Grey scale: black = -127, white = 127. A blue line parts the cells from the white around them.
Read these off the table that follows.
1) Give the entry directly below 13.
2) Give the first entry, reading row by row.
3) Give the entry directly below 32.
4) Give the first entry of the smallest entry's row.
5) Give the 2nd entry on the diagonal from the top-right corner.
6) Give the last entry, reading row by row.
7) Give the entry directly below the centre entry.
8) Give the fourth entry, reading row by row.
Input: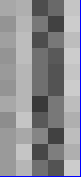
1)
26
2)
40
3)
20
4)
40
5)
-62
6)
76
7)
-70
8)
-22

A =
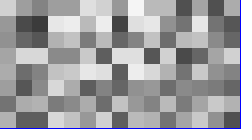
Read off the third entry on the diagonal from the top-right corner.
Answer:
66
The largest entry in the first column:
81
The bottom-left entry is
50
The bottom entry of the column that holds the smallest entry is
-33
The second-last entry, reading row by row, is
17
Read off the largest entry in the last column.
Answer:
81
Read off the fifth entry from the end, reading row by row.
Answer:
-12
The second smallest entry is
-60
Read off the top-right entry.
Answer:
44
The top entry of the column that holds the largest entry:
117
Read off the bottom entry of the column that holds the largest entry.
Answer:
58
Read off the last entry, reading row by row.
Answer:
-47
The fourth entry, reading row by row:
30
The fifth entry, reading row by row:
30
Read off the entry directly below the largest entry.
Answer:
95
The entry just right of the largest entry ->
58
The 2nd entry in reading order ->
30
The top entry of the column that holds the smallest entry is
3
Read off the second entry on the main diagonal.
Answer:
-53
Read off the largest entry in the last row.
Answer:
88
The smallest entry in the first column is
-12
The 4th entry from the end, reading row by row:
37
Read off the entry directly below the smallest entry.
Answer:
-41

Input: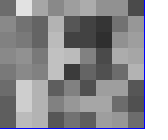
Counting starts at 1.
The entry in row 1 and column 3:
38
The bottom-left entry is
-33
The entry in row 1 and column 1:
-19
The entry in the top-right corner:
-53
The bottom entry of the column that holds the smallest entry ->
30
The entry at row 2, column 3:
-27
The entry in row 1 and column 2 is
98
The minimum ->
-80
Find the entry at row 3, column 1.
1
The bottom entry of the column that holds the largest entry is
59
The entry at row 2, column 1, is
9
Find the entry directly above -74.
17
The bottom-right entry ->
-19
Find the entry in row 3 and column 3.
-27

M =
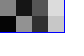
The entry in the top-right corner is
92
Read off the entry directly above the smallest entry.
3
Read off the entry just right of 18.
-79

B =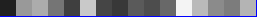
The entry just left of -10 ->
44
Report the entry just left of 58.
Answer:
116

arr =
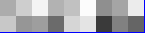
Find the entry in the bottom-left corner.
72
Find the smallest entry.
-69
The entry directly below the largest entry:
100
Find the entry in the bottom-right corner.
-26
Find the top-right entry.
108

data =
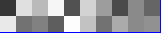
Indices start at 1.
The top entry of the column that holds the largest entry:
-46
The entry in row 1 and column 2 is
97
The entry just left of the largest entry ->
-33
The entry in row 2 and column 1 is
104
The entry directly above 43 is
-52
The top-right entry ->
-27

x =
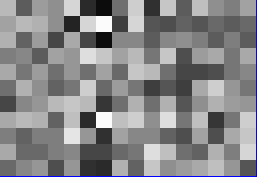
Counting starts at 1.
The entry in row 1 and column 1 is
57
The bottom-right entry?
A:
-42
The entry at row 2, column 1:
34
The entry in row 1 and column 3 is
28
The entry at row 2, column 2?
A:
57
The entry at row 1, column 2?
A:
-35
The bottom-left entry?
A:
-22
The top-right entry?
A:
34
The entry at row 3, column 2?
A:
-29
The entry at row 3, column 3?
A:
28
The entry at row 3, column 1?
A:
49
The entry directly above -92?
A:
86

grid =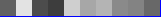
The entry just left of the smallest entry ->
-51
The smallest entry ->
-66

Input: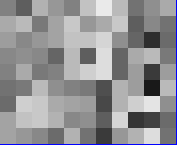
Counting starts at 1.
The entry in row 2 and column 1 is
42
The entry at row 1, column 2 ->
-33
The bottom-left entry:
35
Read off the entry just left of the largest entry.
66
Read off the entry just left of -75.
85
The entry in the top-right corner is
42
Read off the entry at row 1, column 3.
50
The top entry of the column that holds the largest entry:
106
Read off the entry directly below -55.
-33
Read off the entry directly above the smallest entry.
-69
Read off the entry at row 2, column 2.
58
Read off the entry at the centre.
79
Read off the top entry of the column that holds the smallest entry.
15
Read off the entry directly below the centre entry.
-6
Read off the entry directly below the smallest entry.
100
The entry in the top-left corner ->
1
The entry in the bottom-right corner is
-13
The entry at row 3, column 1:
29
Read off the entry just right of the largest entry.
58
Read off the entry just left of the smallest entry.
29
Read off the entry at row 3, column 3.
23
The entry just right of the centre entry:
93
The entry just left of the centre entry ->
58

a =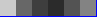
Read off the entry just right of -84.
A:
-44
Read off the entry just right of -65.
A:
-84

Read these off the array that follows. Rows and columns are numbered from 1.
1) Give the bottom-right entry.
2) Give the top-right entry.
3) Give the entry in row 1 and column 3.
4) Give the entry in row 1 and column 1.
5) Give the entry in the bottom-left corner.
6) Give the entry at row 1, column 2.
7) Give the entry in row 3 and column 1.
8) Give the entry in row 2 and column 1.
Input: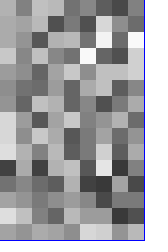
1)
57
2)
1
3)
64
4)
50
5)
35
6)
1
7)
43
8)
43

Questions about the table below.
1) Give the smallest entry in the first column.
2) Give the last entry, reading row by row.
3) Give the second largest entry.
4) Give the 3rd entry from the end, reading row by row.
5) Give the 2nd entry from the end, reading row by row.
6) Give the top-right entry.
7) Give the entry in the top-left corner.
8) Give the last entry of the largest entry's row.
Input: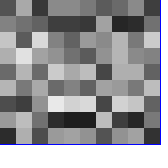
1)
-83
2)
-77
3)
97
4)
18
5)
34
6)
-65
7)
-44
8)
-29

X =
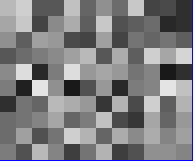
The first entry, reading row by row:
57
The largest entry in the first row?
79
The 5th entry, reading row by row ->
65
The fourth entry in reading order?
-40
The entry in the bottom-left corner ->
-3
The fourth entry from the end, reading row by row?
-46
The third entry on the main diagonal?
32
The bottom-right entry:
4
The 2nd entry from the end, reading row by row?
16
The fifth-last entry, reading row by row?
-65
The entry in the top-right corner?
-80
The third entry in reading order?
-40
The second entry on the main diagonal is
72
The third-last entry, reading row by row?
16
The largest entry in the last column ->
85
